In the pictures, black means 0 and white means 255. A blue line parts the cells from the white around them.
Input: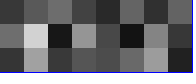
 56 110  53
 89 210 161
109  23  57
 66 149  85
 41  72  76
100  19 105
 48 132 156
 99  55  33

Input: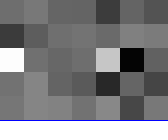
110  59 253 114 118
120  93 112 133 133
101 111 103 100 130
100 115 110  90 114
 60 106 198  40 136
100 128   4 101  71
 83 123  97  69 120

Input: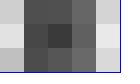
207 226 192
 79  71  76
 80  58  86
102  96 105
212 233 217

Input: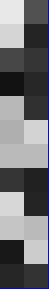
232 213  71  18 184 175 186  53 215 197  24  38
 81  36  53  39  48 211 186  33  36 186 204  51

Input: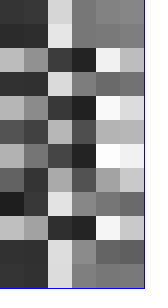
 52  43 188  49 182  83 178  98  30 191  49  52
 55  45 145  48 139  65 117  52  56 162  48  49
214 230  60 218  56 183  69 170 227  47 221 220
119 119  35 125  33  78  35  82 135  36 139 127
130 121 241 106 249 180 253 163 118 245 100 119
134 126 189 114 220 183 241 201 106 201  95 121

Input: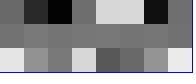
105 114 229
 41 121 146
  3 116 121
110 119 215
215 120  88
216 116 105
 16 118 148
111 113 235
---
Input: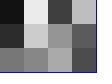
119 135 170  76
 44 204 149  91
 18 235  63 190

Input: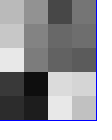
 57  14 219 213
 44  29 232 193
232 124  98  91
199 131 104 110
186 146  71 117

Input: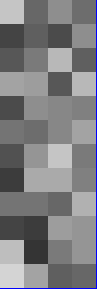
190  52 122 149
 68  60 157 149
 68  95  75 142
197 103 142 109
116 109 135 163
116 116 103 177
 87 122 184  95
 75 142 135 128
 81 149 197 122
163 157  87 184
212 163  95 103
 60 170 170 128

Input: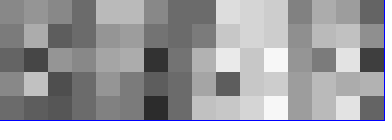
100  70 149 136 165 172  50 115 178 234 199 247 149 123 227  62
107  93  86 107 129 123  44 107 193 199 213 247 157 186 227 100
136 149 136 107 186 186 136 107 107 221 213 205 129 172 157 100
123 172  93 107 149 157 115 107 123 199 213 205 143 186 193 143
136 193  78 107 149 123  93 107 165  93 199 205 157 186 172 178

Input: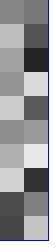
162  37
209  50
189  84
203  90
134 120
 76 128
142 154
 70 196
148 217
176 231

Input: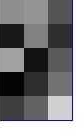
161  18  91
  4  46 115
 62  99 208
 25 129  46
142 148  85
